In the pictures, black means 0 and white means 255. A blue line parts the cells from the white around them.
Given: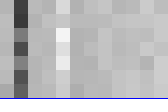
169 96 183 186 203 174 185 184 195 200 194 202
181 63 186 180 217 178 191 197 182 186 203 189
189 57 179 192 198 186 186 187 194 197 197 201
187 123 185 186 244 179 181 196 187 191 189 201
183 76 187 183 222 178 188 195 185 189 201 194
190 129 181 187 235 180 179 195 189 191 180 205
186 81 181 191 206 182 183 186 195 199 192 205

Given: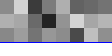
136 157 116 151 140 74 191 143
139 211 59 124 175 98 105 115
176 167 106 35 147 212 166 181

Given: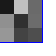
151 67 78
25 192 106
144 48 108

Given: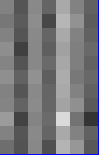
110 83 136 79 180 151 88
130 85 137 100 169 130 97
119 91 141 71 182 146 92
130 85 137 101 169 130 97
142 64 136 95 161 127 105
132 84 136 106 167 127 98
143 98 145 94 172 120 104
130 85 137 101 169 130 97
132 99 139 102 163 144 90
155 66 132 107 218 115 52
130 85 137 101 169 130 97

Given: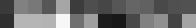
47 181 181 179 247 112 159 28 24 72 129 144 67 164
58 129 120 86 166 60 78 70 86 101 97 73 80 81

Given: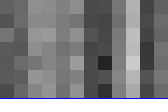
75 103 133 147 112 145 72 49 127 169 70 107
97 105 143 140 129 141 74 76 118 177 68 97
84 107 138 136 124 116 72 69 112 174 73 107
116 92 150 153 125 143 82 71 122 189 68 101
90 88 142 132 114 123 69 74 123 186 56 114
88 108 117 132 122 156 75 35 127 203 57 110
90 94 149 142 119 129 74 81 134 181 84 118

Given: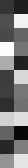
148 229
53 29
79 242
73 101
252 116
173 33
60 215
62 118
46 113
208 223
99 8
38 125

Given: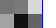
163 17 100
116 122 217

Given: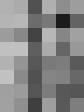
161 144 63 158 89 126
177 171 81 175 141 157
180 183 108 120 27 99
156 136 67 183 134 161
192 192 95 171 102 152
178 148 87 122 124 90
193 138 81 133 130 104
160 155 86 124 88 86
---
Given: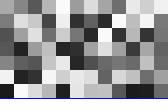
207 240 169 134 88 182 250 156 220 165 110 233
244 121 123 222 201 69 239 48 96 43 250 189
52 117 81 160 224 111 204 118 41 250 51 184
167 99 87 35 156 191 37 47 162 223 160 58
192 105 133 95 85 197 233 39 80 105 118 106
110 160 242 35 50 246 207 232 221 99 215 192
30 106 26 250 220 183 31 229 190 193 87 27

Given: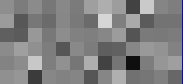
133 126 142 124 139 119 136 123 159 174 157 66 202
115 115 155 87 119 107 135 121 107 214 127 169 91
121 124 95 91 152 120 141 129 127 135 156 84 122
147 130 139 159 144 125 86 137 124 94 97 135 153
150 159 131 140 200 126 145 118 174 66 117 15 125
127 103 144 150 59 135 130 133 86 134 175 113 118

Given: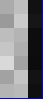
191 17 171
202 22 154
180 13 189
174 13 198
163 12 217
196 19 162
185 15 180

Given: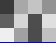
196 146 58 168
77 223 96 214
76 192 239 161

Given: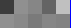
100 192 60 144 134
134 130 144 137 122

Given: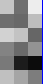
111 237 197
104 189 110
195 102 210
106 147 131
28 12 121
165 125 192

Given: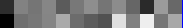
155 104 45 130 117 134 91 120 142 117 140 102 42
118 168 2 111 119 133 170 108 92 81 223 128 238

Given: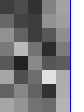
130 162 62 76 50
146 158 104 67 61
87 142 145 98 60
44 123 122 185 115
86 92 87 33 136
224 172 166 79 109
50 173 99 135 99
107 179 166 148 115

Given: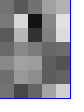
161 178 114 88 113
134 225 121 216 19
129 219 90 183 50
103 107 105 136 123
94 82 137 161 157
93 98 111 152 141
165 208 114 71 100
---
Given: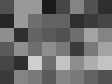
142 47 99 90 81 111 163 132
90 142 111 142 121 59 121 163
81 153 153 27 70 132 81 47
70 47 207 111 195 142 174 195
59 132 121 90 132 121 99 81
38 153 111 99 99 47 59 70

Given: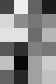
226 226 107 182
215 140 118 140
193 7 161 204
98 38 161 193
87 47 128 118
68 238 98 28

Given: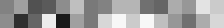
141 47 101 236 25 160 121 215 247 203 247 191 151 112 172 215
130 160 81 90 141 191 121 130 181 181 112 101 172 151 227 203

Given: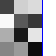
248 89 56
174 25 229
133 154 13
66 208 219

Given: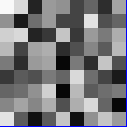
249 217 35 154 145 68 101 45 164
227 91 16 91 197 16 145 197 154
208 217 35 56 197 56 154 122 174
185 68 164 174 45 80 134 91 185
145 26 110 154 68 68 227 80 101
134 164 134 174 80 174 217 101 7
122 45 154 164 7 122 45 197 80
101 110 145 208 7 185 91 110 122
56 91 80 122 101 217 110 68 26

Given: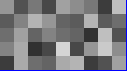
150 82 120 72 161 141 120 60 191
131 170 49 72 213 72 150 202 141
110 161 100 131 110 100 49 191 82
91 131 180 150 100 91 180 91 110
60 170 110 100 170 180 60 82 161

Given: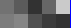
124 133 80 59 50
114 91 50 102 202

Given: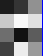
201 248 225
110 17 92
63 236 154
28 52 145
